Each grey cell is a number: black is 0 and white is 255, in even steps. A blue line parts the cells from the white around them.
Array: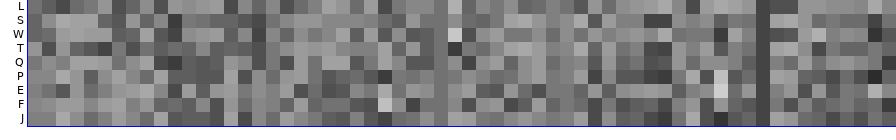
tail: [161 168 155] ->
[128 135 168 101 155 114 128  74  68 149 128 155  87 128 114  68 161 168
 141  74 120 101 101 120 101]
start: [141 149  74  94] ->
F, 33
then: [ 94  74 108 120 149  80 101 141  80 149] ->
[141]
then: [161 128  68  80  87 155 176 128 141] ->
[135]
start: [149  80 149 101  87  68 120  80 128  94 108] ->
F, 48
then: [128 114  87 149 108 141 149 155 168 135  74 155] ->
[168]
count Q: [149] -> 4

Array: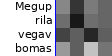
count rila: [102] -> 1
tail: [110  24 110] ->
[102]
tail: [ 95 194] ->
[116]

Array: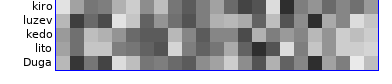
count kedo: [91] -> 3
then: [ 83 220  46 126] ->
[148]
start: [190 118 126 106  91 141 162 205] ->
Duga, 6
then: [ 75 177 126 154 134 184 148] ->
[205]
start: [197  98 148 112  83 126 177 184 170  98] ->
luzev, 6
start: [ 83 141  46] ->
luzev, 17
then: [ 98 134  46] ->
[162]

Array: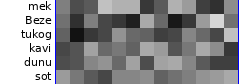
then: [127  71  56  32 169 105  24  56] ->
[155]
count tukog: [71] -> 3
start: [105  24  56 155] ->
Beze, 8

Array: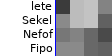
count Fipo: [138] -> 2
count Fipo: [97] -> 1

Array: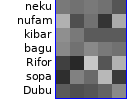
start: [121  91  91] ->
kibar, 2
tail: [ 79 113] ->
[ 52 170]
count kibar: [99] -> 0
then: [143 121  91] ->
[91]
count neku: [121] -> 2

